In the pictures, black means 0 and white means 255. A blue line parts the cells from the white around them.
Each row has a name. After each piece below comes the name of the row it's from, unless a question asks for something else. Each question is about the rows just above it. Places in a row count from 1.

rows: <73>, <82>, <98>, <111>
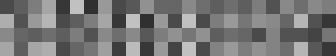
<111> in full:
[166  94 166 174  74 102 118 159  61 187  55 153  68 193  74 131 153 125
 145 131 110 181  88  55]
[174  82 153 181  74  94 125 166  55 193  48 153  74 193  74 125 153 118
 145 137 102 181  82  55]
<82>
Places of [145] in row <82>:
19
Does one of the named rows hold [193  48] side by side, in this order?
yes
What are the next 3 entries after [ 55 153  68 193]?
[ 74 131 153]
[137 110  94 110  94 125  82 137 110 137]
<73>

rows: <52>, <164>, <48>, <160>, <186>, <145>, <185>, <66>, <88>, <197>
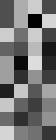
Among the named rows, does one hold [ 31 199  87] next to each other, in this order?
yes
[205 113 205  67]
<48>
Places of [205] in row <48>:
1 3
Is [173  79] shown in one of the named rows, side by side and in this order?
no
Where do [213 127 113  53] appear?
<197>
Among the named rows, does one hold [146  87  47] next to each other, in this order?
no

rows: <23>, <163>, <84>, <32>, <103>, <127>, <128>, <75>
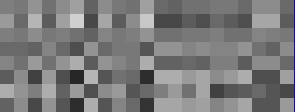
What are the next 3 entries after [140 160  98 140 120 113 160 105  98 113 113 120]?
[120 105 140]
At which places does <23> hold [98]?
7 13
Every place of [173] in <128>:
1 4
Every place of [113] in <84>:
6 12 13 17 18

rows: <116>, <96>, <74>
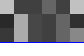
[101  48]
<96>
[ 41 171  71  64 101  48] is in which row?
<96>
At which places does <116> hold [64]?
2 3 5
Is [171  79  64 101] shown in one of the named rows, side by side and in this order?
no
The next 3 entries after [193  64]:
[ 64 101  64]

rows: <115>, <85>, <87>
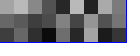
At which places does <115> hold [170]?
8
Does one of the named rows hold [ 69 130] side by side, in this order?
no
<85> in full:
[103  90  62  75 130  69 149  82 117]

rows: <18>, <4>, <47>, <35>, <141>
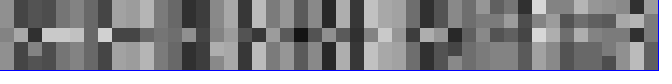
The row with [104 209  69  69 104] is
<47>
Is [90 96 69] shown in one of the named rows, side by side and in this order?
no
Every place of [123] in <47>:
44 45 47
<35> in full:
[144  69 131  77 117 131 104  69 162 156 181 123 104  48  61 174 168  55
 187 123 150  90 137  40 174  55 193 168 162 110  48  83  69 110 123 131
 131  90 162 137  83 104 104 123 144 187  96]

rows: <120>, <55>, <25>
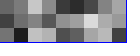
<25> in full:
[116  29 193 179  79  95 166 185  65]
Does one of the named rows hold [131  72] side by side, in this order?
no
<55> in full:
[ 65 110 131  87 145 159 218 172 153]
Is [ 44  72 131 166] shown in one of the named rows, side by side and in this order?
yes

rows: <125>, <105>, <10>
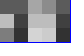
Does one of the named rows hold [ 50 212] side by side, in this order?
yes
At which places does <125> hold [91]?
1 2 5
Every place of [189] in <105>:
1 3 4

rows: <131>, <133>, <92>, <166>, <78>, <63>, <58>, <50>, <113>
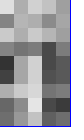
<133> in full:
[132 181 174 139 166]
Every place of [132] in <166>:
1
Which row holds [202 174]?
<92>
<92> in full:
[202 174 202 181 159]
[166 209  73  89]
<78>
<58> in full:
[174 202 215 116 124]

